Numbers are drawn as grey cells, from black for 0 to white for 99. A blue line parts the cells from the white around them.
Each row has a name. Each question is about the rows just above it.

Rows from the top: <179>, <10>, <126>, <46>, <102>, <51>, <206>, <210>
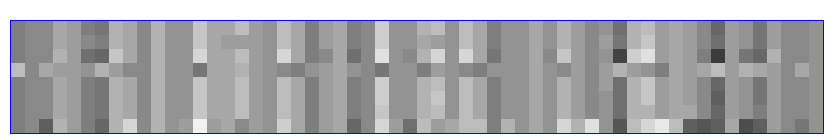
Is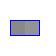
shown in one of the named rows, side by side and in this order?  yes
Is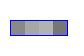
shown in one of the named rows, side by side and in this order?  no
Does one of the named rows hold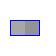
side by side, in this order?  yes

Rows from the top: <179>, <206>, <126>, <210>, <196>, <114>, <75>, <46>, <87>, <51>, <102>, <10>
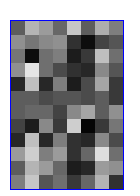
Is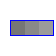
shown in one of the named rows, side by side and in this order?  no
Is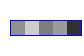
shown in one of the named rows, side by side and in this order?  no

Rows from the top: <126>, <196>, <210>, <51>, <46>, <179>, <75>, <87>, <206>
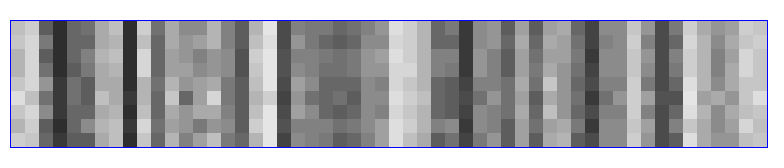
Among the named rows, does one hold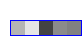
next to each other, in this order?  yes
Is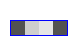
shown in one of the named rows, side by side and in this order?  yes
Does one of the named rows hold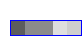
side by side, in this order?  yes
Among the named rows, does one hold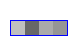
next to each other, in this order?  yes
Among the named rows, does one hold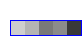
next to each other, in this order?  no

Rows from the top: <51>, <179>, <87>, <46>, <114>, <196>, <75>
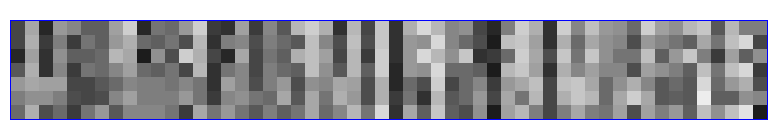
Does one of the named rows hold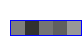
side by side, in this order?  no
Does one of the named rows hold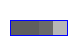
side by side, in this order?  yes
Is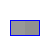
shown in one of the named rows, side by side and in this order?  yes
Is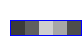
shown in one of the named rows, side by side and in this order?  no

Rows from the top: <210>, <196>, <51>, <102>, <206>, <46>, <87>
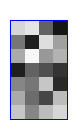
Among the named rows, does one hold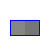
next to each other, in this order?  yes
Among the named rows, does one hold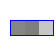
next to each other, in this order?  no
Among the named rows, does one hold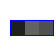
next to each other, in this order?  yes

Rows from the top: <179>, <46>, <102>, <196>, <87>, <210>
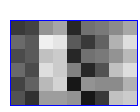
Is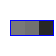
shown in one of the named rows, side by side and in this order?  no
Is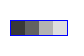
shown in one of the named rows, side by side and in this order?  yes
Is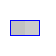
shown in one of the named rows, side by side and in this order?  yes
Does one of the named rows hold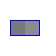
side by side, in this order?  yes
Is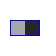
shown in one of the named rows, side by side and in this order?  yes
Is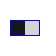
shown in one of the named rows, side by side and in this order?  no
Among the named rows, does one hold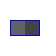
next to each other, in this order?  no

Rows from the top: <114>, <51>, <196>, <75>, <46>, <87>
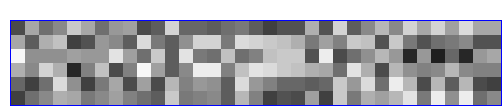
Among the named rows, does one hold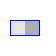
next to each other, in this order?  yes
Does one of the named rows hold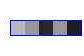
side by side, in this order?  yes
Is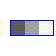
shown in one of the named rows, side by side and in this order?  no

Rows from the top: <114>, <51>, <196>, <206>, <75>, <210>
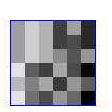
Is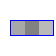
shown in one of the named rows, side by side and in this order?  no
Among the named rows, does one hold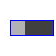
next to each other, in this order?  no
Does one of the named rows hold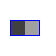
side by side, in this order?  yes

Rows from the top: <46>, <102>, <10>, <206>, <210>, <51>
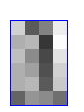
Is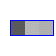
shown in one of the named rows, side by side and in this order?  no
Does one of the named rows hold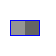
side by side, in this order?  no
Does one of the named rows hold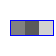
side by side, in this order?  no
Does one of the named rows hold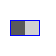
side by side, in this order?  no
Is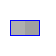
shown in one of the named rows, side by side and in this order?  yes
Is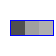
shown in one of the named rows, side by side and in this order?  no
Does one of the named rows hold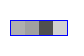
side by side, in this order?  yes

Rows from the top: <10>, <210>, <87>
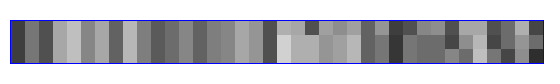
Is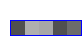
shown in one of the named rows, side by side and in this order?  no
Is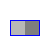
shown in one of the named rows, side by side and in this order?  yes
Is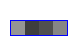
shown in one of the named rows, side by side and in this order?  yes

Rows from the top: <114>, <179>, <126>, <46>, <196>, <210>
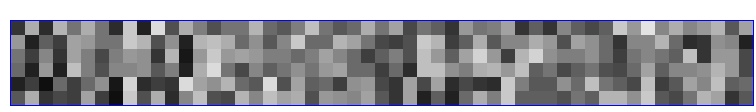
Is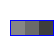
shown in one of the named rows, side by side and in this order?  yes
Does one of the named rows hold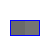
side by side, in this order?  no

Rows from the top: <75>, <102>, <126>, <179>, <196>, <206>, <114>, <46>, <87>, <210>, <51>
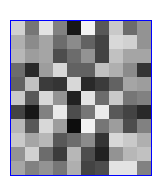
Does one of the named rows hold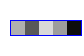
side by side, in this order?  no
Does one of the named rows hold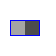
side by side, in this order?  yes
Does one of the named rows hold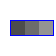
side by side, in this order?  yes
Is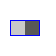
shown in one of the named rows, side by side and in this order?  yes
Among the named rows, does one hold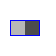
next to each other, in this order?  yes
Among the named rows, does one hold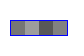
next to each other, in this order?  no

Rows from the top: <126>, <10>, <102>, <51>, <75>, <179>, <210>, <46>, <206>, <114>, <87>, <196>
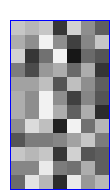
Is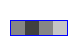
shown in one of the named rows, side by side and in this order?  no
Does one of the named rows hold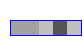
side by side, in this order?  yes
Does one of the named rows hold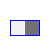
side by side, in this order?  yes
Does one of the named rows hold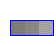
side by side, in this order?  yes
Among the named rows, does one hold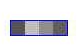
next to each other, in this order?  yes
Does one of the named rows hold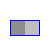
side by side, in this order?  no

